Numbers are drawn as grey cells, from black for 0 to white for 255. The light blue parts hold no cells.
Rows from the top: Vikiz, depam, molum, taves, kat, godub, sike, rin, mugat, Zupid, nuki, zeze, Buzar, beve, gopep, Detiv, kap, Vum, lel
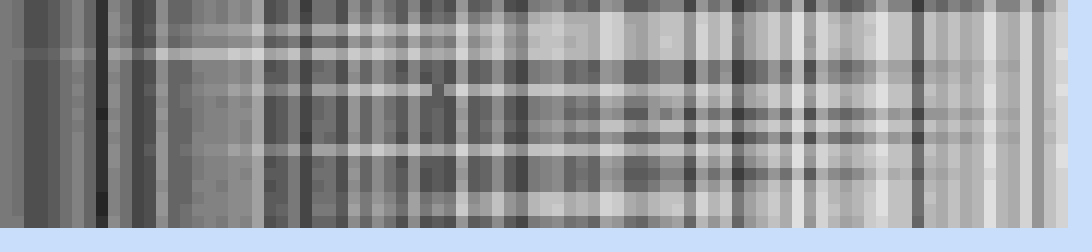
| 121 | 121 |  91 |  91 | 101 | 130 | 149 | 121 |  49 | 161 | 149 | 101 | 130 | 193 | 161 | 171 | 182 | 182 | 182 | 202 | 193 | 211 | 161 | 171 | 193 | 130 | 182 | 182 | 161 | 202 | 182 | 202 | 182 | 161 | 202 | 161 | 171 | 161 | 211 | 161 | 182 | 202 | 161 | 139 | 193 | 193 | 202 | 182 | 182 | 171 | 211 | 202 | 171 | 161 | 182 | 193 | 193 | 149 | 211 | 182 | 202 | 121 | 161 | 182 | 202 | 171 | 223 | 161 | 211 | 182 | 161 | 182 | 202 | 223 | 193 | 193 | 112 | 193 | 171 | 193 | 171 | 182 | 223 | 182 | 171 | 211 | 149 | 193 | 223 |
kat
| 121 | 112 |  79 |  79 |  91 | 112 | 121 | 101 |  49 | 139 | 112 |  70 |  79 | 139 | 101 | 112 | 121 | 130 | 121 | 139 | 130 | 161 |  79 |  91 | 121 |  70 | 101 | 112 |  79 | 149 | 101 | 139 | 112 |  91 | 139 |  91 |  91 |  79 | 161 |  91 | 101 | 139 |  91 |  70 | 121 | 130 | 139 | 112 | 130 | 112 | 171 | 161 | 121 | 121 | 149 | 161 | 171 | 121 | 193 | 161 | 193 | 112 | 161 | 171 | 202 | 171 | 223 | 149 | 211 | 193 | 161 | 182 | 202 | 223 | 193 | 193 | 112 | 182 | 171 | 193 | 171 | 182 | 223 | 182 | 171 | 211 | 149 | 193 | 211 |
mugat
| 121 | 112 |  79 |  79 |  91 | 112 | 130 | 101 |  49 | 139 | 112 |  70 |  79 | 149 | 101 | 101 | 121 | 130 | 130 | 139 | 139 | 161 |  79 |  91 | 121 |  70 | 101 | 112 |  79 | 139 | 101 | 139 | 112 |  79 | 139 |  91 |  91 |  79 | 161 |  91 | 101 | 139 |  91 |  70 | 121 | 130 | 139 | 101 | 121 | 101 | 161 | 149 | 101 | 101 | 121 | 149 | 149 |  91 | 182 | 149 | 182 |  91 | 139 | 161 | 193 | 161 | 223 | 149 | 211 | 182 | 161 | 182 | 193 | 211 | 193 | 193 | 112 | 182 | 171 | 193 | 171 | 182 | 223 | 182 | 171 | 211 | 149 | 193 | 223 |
beve

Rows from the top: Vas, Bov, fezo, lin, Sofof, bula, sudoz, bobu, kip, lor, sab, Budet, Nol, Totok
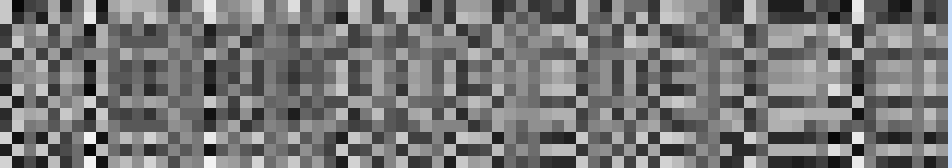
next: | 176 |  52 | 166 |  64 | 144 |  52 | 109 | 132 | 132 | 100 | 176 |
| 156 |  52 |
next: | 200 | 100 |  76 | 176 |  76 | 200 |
|  52 | 210 |
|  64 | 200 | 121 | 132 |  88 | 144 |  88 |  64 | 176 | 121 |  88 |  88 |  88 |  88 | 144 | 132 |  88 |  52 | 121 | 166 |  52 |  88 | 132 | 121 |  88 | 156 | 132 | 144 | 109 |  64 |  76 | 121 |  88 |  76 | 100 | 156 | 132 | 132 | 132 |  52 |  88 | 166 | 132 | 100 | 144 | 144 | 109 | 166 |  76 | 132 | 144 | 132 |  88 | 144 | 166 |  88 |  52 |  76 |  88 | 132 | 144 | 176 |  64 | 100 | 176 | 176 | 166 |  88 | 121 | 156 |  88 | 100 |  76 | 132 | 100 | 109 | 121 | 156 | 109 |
sab

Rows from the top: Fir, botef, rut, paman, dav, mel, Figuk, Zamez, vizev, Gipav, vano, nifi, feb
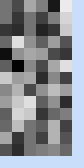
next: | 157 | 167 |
|  44 | 136 |
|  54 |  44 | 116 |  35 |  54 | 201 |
rut
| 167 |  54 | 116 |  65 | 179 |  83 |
nifi
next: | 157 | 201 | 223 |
|  95 | 145 |
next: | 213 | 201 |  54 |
| 104 | 126 |

